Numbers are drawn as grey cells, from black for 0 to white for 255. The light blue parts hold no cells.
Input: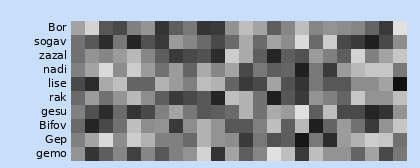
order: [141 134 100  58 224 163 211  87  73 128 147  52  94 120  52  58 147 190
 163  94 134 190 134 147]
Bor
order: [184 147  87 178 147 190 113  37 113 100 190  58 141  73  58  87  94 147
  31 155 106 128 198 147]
rak
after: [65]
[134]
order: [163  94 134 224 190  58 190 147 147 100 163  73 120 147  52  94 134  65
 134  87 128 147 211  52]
gemo

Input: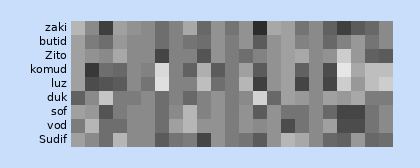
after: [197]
[124]
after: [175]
[91]

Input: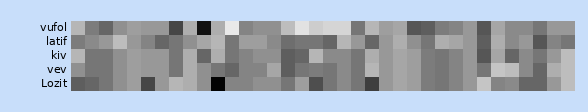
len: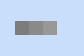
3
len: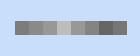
8
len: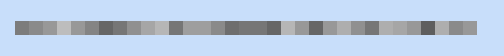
33
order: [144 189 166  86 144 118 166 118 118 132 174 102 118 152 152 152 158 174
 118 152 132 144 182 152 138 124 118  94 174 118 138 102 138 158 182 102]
kiv
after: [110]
[118]
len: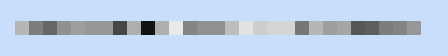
29
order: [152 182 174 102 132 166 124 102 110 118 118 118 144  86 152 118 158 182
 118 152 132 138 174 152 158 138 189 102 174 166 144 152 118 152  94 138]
latif

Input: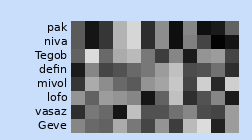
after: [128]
[69]
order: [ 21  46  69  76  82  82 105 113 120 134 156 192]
vasaz
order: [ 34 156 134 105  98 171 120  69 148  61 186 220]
Geve
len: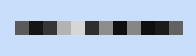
12
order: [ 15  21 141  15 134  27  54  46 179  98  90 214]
pak
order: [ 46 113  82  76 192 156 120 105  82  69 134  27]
defin

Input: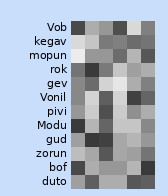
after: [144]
[173]
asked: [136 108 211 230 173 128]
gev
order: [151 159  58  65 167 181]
gud
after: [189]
[167]

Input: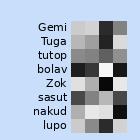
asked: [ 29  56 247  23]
bolav
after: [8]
[232]
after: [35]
[218]
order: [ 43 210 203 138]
lupo
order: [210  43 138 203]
lupo
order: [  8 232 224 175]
Zok

